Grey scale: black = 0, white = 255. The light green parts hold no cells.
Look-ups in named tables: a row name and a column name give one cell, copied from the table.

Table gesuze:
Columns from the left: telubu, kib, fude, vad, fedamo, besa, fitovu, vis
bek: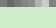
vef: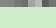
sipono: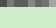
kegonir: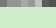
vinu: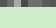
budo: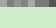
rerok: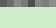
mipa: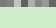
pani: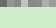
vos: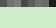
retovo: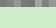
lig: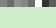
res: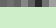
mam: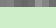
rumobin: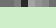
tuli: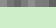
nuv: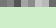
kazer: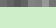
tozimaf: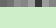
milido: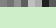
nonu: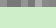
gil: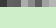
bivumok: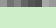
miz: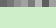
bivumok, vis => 153
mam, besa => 150
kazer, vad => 99
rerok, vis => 140
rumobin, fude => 126
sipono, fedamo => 135
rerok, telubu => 93
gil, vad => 172
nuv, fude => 85
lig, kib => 108

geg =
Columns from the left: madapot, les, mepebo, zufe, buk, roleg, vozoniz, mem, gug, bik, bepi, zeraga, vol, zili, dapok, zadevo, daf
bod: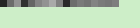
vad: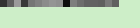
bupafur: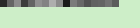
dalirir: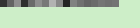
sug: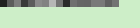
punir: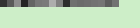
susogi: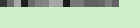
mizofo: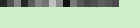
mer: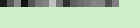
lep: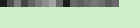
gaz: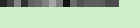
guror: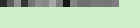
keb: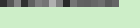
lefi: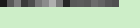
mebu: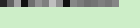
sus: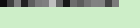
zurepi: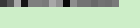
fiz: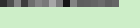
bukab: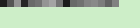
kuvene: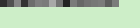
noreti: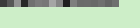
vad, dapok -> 95
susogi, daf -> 100
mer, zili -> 133
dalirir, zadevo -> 112
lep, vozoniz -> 142
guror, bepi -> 132
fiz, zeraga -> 94
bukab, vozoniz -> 148
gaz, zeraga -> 82
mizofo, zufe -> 39
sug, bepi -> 112
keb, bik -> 41
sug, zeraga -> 102
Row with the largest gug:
susogi

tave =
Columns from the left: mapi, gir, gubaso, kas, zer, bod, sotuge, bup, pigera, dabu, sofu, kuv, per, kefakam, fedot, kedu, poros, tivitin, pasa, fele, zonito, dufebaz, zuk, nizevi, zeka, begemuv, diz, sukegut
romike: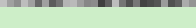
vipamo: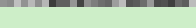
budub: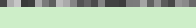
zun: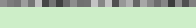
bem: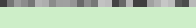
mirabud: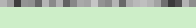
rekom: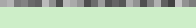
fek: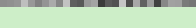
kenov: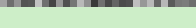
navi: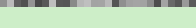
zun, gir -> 124
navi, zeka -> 105
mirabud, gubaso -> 62
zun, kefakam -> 195
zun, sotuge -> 70
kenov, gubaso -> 148
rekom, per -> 78
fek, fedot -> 59
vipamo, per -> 143
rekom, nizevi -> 96
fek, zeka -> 161
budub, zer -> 63
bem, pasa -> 183
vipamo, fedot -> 110
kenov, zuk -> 102
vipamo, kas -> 146
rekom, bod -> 98
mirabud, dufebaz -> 181
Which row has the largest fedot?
bem

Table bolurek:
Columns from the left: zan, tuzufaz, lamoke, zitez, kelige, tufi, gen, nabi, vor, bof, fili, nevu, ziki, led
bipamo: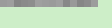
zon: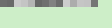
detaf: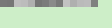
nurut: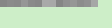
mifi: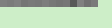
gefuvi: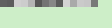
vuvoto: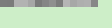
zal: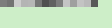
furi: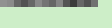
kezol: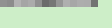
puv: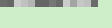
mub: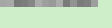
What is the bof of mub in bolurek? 122
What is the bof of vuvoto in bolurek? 181
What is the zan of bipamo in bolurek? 155
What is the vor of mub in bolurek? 172
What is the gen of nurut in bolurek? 169
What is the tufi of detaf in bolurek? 117
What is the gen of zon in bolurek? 111
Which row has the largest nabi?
nurut

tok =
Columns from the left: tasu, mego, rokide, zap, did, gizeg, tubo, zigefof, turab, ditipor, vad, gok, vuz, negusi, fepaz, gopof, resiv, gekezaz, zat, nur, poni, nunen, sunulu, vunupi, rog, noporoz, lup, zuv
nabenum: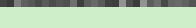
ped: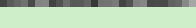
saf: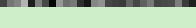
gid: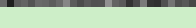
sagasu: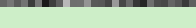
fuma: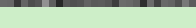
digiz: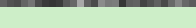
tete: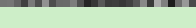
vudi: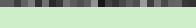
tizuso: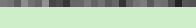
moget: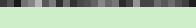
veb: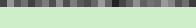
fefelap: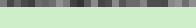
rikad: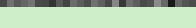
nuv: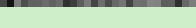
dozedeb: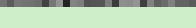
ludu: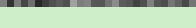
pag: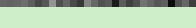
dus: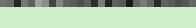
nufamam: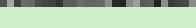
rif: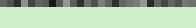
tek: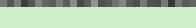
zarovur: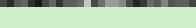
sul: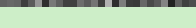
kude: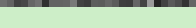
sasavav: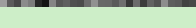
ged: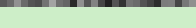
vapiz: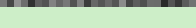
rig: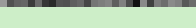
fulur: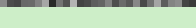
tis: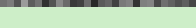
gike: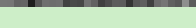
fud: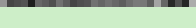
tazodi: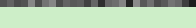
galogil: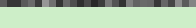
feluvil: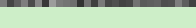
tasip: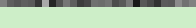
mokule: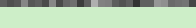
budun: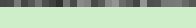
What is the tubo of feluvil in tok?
55
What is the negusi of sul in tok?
116
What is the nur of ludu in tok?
66
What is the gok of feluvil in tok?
50
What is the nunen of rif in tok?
44
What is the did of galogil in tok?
107
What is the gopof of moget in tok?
104
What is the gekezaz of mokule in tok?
82
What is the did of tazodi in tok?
135
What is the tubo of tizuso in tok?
146
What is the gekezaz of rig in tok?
128
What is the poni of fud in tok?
119
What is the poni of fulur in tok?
73
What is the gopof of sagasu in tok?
69
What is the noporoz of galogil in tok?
141

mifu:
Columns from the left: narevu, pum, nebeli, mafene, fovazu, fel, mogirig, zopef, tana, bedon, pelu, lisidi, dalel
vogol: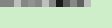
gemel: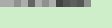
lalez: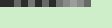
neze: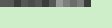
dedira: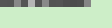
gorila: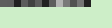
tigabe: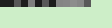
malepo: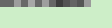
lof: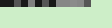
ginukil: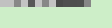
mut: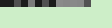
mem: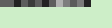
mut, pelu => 137
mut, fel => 27
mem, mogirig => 34
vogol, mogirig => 191
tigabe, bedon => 134
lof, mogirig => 86
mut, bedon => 135
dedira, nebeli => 136
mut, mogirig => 81
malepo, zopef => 102

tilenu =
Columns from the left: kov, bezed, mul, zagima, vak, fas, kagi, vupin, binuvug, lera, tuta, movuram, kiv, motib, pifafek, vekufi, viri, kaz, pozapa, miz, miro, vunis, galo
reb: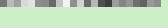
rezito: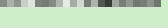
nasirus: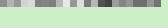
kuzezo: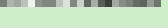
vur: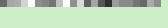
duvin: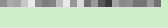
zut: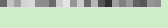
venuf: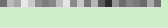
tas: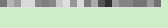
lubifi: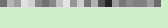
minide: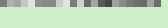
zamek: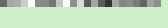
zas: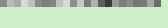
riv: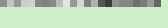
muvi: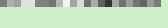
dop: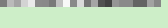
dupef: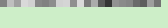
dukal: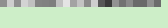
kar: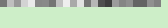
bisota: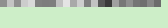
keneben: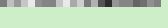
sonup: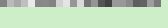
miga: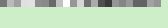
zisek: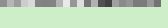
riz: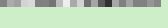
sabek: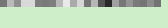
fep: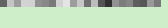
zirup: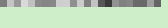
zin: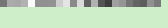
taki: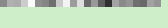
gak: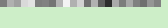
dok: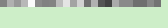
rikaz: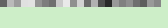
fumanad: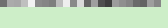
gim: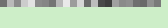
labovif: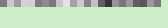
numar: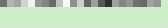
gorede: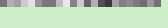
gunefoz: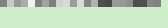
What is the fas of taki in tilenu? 141
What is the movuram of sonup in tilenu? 218
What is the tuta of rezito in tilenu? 169
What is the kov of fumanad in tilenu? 112
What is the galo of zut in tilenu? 142
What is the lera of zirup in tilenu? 208
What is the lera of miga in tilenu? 253
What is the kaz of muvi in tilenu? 114
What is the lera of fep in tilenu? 228
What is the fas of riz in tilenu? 128
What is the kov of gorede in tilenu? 118
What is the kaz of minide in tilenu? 138
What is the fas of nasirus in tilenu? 128
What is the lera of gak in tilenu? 243
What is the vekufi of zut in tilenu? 49
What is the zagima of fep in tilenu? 211

